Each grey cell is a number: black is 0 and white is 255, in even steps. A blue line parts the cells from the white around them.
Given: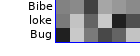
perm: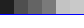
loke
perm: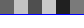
loke
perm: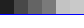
Bug
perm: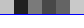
Bug

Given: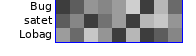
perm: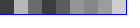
Bug
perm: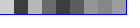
Bug
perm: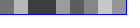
satet
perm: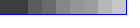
Lobag

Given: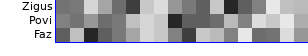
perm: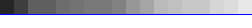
Zigus
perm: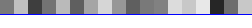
Zigus
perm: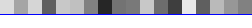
Faz

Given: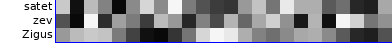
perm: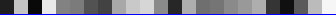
Zigus
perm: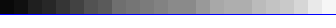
Zigus
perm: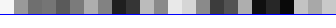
satet
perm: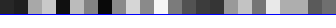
satet
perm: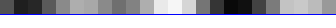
Zigus

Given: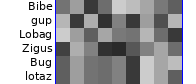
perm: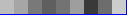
Bibe
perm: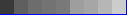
Lobag
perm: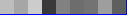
Bug
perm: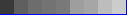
Bibe

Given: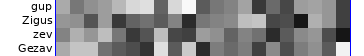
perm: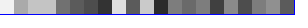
Gezav
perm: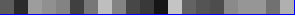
Zigus
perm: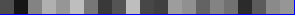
zev

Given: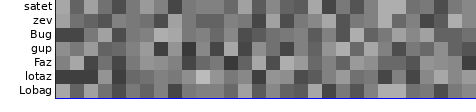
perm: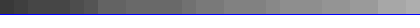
Faz
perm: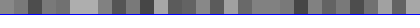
Lobag
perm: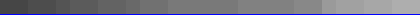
satet
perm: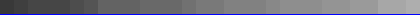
gup
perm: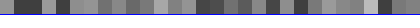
lotaz
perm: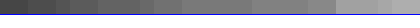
Bug

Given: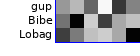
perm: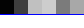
Lobag
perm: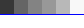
gup
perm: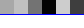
Bibe
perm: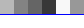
gup

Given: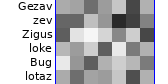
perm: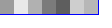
loke
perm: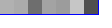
lotaz
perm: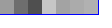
lotaz
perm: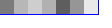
Bug

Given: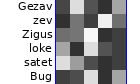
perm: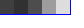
satet
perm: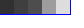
satet
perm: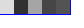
Gezav
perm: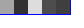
Bug
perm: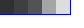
loke
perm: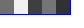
zev

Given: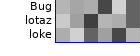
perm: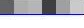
lotaz
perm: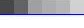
loke
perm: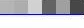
loke
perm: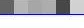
Bug
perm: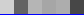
Bug
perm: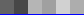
loke

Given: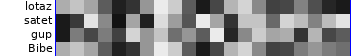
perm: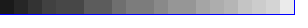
gup
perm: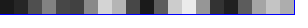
lotaz
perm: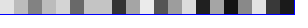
satet
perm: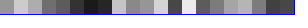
gup
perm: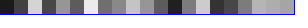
Bibe

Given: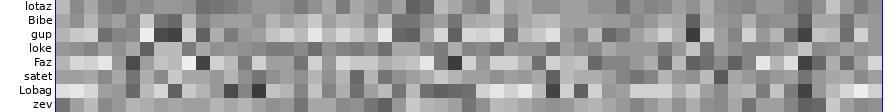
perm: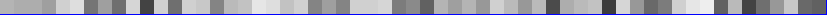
gup
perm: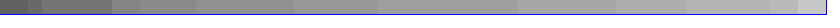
Bibe
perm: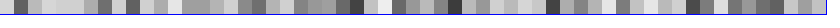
Lobag
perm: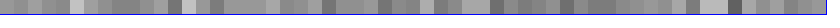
loke
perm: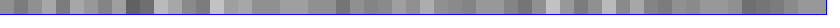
lotaz
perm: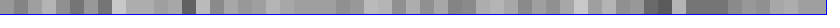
satet

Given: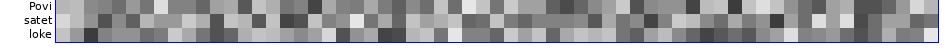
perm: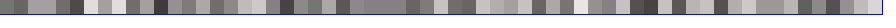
satet
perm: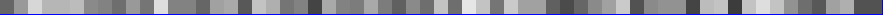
Povi
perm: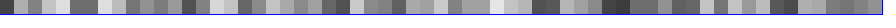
Povi
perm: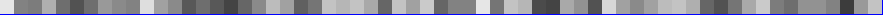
loke
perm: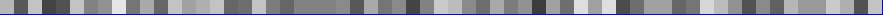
satet
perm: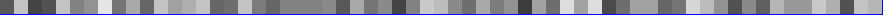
satet

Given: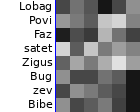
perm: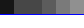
zev
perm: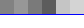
Povi
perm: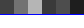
Faz
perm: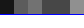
Bug

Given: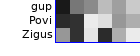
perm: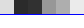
Povi
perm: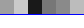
gup

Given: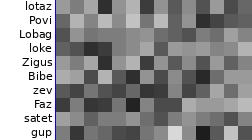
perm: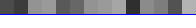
lotaz
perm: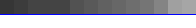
zev
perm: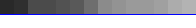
Bibe
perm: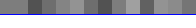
Lobag
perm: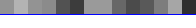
lotaz
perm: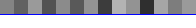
Zigus

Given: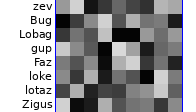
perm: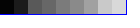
gup
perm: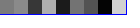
loke
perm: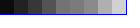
Faz
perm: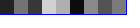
Faz
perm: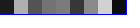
Zigus
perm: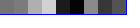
loke

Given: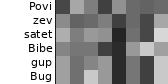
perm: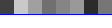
gup
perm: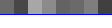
zev

